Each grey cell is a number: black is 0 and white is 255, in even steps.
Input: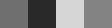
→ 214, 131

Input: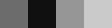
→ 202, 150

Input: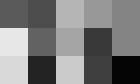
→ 231, 217

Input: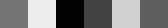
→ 237, 209

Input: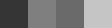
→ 197, 127

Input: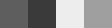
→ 237, 159

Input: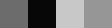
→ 200, 150

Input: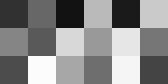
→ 252, 245

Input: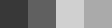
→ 208, 170
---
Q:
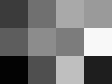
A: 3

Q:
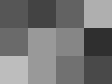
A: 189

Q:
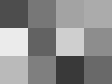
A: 186

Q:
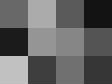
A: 193

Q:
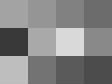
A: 190

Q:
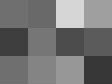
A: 111

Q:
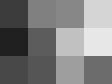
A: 72

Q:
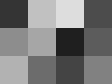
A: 178
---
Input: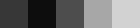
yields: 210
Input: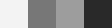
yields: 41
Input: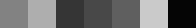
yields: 5
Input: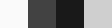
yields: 207
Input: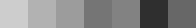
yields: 103
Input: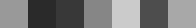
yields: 168
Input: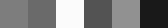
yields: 25
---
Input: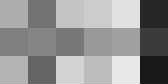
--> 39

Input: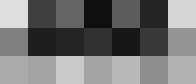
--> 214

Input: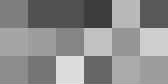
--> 87

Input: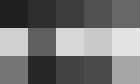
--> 103

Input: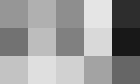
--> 45

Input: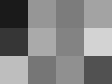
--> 163

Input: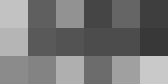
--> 62

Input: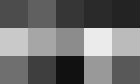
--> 35

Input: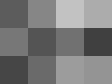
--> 172

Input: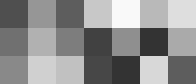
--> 222
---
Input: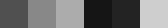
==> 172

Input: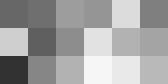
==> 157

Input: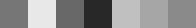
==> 104

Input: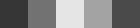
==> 229

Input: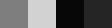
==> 7

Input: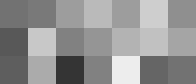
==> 157

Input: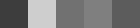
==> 113

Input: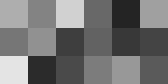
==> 209
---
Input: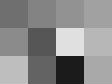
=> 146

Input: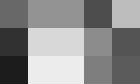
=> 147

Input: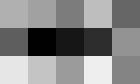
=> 124

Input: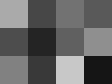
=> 114

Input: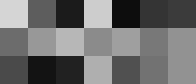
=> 27

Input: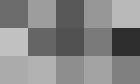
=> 87

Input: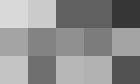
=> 96

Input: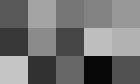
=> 118
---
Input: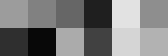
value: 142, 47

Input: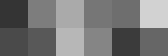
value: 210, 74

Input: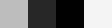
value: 244, 189

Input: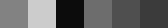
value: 59, 130

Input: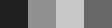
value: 103, 32

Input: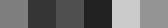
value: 148, 127
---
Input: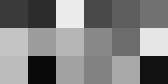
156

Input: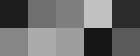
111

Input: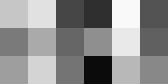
170

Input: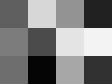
75

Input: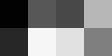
87

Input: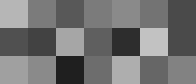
66

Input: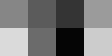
91

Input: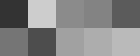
205
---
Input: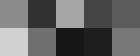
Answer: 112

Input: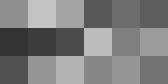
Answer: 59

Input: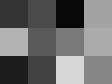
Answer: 89

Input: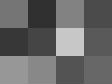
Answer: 69

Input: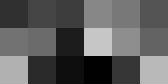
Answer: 107

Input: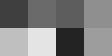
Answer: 228

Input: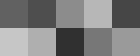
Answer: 175

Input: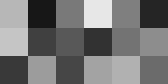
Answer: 64

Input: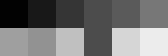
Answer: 146
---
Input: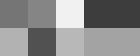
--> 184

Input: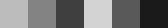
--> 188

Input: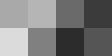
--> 181

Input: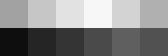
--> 226

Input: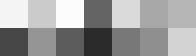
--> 244

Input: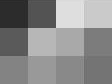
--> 202

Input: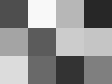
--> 220

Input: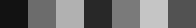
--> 177

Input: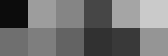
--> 165
